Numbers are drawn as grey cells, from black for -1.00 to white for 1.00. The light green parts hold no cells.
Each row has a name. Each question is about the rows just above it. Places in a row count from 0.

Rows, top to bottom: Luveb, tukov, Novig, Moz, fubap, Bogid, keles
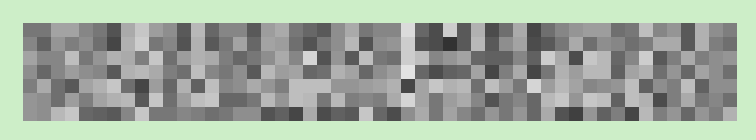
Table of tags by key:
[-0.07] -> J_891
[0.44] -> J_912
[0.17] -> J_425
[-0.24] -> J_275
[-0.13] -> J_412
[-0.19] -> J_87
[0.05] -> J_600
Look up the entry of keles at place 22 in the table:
J_275
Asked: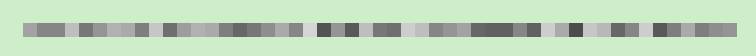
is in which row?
Novig
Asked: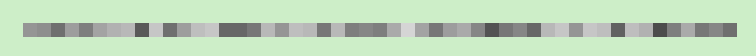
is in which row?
Bogid
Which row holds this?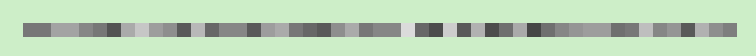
Luveb
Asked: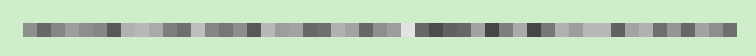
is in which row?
Moz

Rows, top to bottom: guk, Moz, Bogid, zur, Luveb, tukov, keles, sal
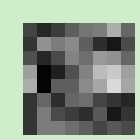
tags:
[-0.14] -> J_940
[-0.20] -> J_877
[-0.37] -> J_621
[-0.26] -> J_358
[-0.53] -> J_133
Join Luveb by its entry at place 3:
J_358
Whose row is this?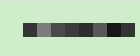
keles
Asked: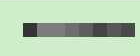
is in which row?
sal
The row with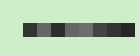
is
tukov
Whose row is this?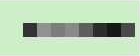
Moz

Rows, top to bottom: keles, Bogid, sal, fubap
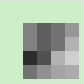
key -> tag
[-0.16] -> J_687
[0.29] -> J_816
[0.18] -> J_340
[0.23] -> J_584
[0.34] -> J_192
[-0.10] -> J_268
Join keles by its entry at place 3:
J_340
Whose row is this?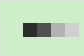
sal
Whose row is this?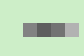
Bogid

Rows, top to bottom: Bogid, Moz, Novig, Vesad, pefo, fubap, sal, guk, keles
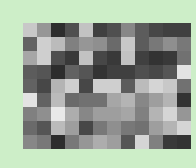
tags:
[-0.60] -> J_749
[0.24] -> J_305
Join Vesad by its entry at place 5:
J_749
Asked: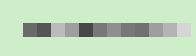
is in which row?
guk
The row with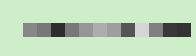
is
keles
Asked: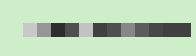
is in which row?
Bogid
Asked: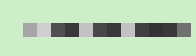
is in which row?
Novig

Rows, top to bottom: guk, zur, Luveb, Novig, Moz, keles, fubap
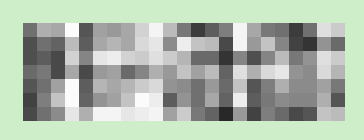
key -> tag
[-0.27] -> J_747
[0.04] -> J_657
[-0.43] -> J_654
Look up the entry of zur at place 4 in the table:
J_747
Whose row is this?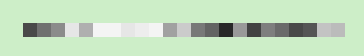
fubap
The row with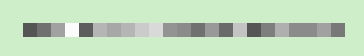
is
Moz
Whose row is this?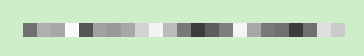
guk
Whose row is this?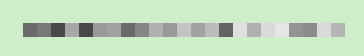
Novig
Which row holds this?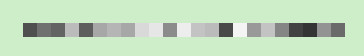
zur

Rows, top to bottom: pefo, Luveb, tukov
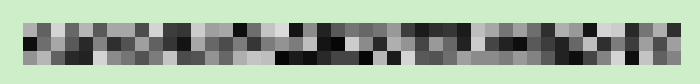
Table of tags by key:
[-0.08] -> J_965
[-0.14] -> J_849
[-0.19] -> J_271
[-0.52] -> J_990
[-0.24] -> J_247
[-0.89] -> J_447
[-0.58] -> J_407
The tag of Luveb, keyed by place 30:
J_271
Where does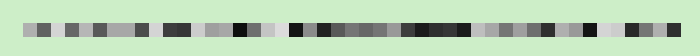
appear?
pefo
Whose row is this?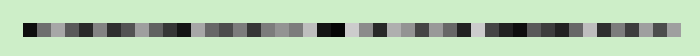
Luveb
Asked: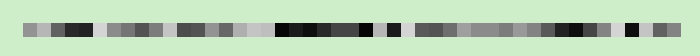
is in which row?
tukov

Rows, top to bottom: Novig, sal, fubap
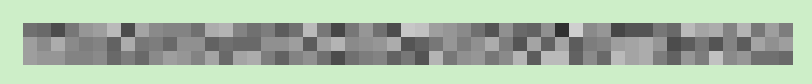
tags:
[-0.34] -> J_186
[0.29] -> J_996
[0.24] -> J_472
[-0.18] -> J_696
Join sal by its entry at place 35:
J_186
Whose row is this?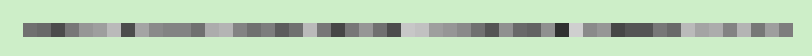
Novig
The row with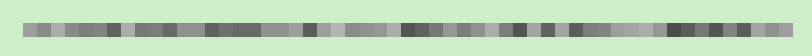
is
sal

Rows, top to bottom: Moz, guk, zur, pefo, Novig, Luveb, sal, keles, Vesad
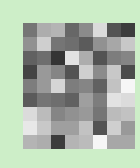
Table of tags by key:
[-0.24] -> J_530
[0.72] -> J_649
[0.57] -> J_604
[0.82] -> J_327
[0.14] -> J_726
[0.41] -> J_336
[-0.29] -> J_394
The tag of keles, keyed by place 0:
J_327
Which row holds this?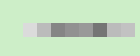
sal
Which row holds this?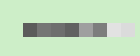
Luveb
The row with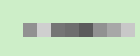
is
guk

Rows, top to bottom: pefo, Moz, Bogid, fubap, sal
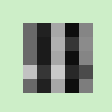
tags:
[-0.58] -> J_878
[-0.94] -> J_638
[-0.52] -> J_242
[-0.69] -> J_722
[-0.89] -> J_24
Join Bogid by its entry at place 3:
J_24
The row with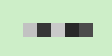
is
fubap

